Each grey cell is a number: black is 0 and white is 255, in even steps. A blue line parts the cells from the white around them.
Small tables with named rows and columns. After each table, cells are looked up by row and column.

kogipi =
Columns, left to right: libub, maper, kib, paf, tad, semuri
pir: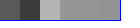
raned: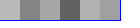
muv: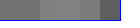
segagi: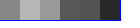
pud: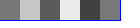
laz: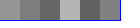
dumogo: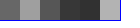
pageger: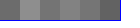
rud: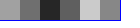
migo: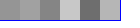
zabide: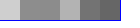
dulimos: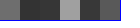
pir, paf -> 150
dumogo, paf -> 55
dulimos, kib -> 54
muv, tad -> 123
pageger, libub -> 108
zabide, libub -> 207
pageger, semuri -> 98
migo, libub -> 149
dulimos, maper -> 51
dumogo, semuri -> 179
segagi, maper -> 182
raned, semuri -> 160
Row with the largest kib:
pir

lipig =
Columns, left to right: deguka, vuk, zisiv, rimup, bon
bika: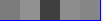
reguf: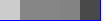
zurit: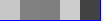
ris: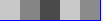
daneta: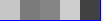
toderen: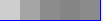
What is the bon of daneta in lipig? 65
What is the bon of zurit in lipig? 66
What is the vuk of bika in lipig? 145
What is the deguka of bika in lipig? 124
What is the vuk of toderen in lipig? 165
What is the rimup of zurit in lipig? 205
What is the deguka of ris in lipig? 200
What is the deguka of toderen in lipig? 206
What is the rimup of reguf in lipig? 131
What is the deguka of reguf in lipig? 204
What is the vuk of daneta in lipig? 123
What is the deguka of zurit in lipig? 199
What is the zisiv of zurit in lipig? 127
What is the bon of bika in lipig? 134
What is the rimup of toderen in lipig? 133
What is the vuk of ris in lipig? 133
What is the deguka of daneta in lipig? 198
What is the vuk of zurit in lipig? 129
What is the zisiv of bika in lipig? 63
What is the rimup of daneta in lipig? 206
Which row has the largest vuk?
toderen

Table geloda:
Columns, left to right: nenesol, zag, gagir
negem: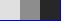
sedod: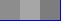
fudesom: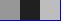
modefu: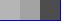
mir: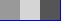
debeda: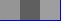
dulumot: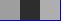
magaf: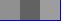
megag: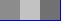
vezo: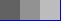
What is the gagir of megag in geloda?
113
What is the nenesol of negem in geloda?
224
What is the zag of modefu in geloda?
163
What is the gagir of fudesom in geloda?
189
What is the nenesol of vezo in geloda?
98
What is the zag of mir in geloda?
213
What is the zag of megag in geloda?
194
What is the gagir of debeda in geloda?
158
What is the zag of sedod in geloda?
166
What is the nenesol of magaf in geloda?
144
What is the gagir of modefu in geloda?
77
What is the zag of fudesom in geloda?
32
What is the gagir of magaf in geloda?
157

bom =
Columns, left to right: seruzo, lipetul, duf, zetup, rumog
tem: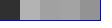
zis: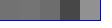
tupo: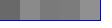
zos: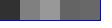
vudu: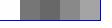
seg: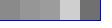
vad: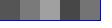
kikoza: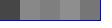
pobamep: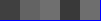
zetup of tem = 163
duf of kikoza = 127
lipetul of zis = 116
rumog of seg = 112
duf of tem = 161
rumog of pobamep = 110
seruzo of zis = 114
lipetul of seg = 150
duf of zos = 152
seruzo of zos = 49
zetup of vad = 71
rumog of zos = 104
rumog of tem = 147

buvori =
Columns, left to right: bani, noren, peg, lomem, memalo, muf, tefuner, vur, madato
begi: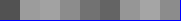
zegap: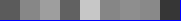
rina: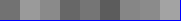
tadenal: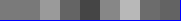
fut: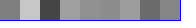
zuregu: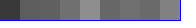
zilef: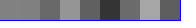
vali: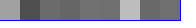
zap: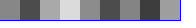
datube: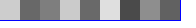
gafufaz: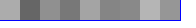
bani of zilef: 130
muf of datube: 223
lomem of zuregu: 112
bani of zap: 135
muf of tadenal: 135
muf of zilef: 53
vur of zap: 61
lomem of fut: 159
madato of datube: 97
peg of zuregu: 96
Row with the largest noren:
fut

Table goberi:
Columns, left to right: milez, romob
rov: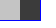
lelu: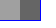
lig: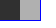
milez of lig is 48
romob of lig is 176
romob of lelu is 101
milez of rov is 196
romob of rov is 59
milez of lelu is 160

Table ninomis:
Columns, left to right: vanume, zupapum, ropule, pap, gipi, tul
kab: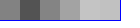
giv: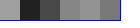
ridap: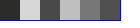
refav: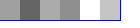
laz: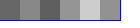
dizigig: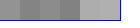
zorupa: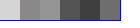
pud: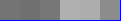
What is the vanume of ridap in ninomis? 44
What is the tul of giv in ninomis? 121
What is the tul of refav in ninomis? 197
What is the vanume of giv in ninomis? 160
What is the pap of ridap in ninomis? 191
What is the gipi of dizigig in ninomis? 173
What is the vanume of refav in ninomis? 160
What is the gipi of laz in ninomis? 205
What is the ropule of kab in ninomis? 132
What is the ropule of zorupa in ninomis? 149
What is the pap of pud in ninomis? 176
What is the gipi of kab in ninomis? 196
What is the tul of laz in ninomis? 146
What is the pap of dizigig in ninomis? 130
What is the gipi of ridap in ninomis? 119
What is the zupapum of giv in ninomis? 33
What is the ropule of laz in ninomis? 95
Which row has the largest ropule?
refav

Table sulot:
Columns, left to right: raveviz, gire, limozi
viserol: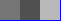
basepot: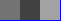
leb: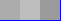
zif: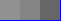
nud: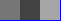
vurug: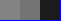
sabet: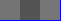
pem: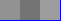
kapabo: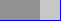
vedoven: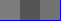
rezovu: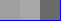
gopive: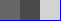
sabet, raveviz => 116
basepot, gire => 65
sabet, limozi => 118
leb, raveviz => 172
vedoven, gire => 84
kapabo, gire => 146
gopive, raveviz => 103
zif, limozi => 102
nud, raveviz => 118
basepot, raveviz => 115
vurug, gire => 116
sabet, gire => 83
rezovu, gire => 167
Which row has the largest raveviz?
leb

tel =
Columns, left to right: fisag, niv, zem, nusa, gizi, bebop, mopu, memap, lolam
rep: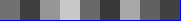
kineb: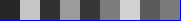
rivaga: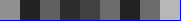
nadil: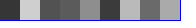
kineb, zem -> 49
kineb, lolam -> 123
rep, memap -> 97
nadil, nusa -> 91
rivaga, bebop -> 108
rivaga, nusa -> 45
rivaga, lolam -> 183
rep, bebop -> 56
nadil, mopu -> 186
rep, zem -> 150
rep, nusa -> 200
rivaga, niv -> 35
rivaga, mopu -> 34
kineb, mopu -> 210
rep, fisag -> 113
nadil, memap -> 106
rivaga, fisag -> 144

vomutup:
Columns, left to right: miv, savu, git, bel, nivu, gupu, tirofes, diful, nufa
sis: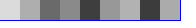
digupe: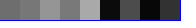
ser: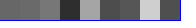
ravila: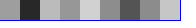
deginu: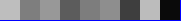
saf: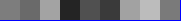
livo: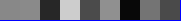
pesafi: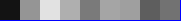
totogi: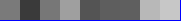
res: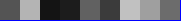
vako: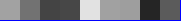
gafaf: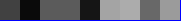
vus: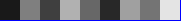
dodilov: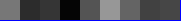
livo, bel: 205
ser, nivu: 165
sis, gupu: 152
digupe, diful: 7
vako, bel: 71
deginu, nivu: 125
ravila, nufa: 198
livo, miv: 136
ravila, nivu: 209
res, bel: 28
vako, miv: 162
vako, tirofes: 158
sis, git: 106
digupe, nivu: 169
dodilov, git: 53
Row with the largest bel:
livo

